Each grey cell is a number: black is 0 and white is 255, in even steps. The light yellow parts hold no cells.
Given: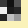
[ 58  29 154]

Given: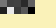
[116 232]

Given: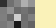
[ 48 146 206 114]

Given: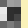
[102  47  68]

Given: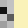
[181 195]

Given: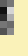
[ 94 212]

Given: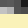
[ 87 178]

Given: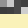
[146  63]
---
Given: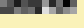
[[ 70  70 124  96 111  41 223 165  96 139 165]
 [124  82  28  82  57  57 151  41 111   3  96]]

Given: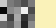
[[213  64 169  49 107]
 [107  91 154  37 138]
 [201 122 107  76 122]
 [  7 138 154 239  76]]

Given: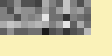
[[128  80 158 143 143 112 158 112 158 196 143 158 112]
 [ 80  96 143  80  80  65 171 128  96 196 128  80 143]
 [128 128  80 143 128 143 228 112 112  52 128 112  96]
 [ 96 143  96  96 112 112  26  80  96  52  80  96 183]
 [171 196 183 158 171 183 171 128 158 228  96 171 112]]

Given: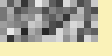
[[185  53 144 106 144 158 201 201 216 144 185  78 216 171]
 [185  94 158  53 118 232 185  94  65 216 171  78 106 201]
 [158 144 130 118 201 185 144  78  65 158 216 201  78 201]
 [118 158 118 158 144 201 118  94 130  53 171 171 106 158]
 [118 171  78 106 130 130  78 130 106 118  94 185 106  78]
 [144 232 185  38 171 144  38  78 216 171 201  94 118  94]]

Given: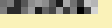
[[125  42  42 112 156  26  99  70 156  56 125   0  70 211]
 [112 125  42  86 140 156 140  86  26 168 112  56 195 181]]

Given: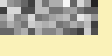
[[102 102 149 174  90 174 133 133 161 102  90  63 204  78]
 [216 149 133 102  63 188 117 174 174 246 102 216 161  35]
 [133 174 149 117 204 188 174 188 117 133 174 149 188  63]
 [161 204 133 149 216 117 133 161 174 188 117 231 204 149]
 [ 63 216 216  78  78 188 188 117 117 149 161 117  90  90]]

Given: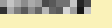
[[ 49 170 125  89 140 101 182 101  89 212 156  23 196]
 [156 196 170 140 170 156  75  89 113 113 196  37  75]]
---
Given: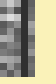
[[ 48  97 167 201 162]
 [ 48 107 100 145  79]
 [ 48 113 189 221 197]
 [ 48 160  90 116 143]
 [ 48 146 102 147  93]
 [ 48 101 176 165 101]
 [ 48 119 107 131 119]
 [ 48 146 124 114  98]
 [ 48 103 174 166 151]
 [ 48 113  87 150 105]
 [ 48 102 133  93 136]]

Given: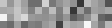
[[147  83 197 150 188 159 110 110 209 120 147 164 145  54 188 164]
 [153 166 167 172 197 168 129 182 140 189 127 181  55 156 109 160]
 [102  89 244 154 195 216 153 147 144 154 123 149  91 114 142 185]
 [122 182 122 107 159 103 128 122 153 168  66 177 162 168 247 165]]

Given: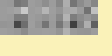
[[154 133 155 153 118 125 157 153 142 156 135 174 117 140]
 [114 191 156 159 164 200 156 159 181 158 149 167 170 155]
 [150 139 156 154 125 126 157 153 147 156 136 179 125 140]
 [174  96 149 151  71 110 158 148 116 154 119 156  64 131]
 [148 156 158 155 151 139 156 156 158 157 148 176 153 149]]

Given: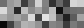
[[213 205 110 153 167  61 119 210 129  50 103  59]
 [110 113 217 157  40 190 140 163 124 188  15 101]
 [ 92 163 171 151 164 143 219  67 226 193 101  32]
 [122 104   9  66 130 179 171 148  65 133 124  60]]

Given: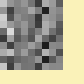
[[154  93 198 149 132 149 117  59 171]
 [147 135 148  66 127 131 165 127  32]
 [144 124 206  84 144 126 118  54 155]
 [154  91 196 153 131 150 117  60 173]
 [113  82 107 218 103 147  95 127 170]
 [ 67 112  58 161  89 117  84 166 103]
 [137 134 141  65 123 128 158 129  28]
 [147  80 171 190 122 155 111  80 179]
 [ 90 133  99  76 102 113 120 148  31]
 [137 138 198  63 147 116 118  61 150]]

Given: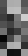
[[174  85  83 172]
 [188 107  73 186]
 [119 205  61  40]
 [110  98  81  67]
 [ 59 119 113  40]
 [142  85   6  73]
 [178  47  49 173]
 [ 20 155 152  18]]

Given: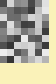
[[139 224  76 213 137 145  72]
 [193 231 130 110  84  93  60]
 [201 155 220 109 107 148 213]
 [204 106  95 221 128  64  69]
 [195  60 131 206 182 118 149]
 [ 86 211 121  94  67 234  96]
 [135  58  80  53 211 205 216]
 [ 80 235 237 220  84 118 214]
 [215 180 119  52 215 144 184]]

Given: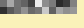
[[ 60 129 113 168 114  99  65 236 141 122  43]
 [143 151  48  90 112 145 105 118 201  97 164]]

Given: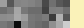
[[ 88  77 158  87 132 135 131 123  73 112]
 [128 110 110 122 166 120 108 108  66 126]
 [177  85 140 143 169 157 119 115 123  60]
 [169 205 120 110  12 138 117 109 101 143]]
